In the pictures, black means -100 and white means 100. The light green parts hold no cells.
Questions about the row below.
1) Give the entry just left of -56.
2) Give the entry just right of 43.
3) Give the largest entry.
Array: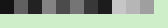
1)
-8
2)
25
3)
55

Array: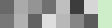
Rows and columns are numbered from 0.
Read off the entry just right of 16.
-12
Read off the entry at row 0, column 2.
16
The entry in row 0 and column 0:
-18
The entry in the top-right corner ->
68
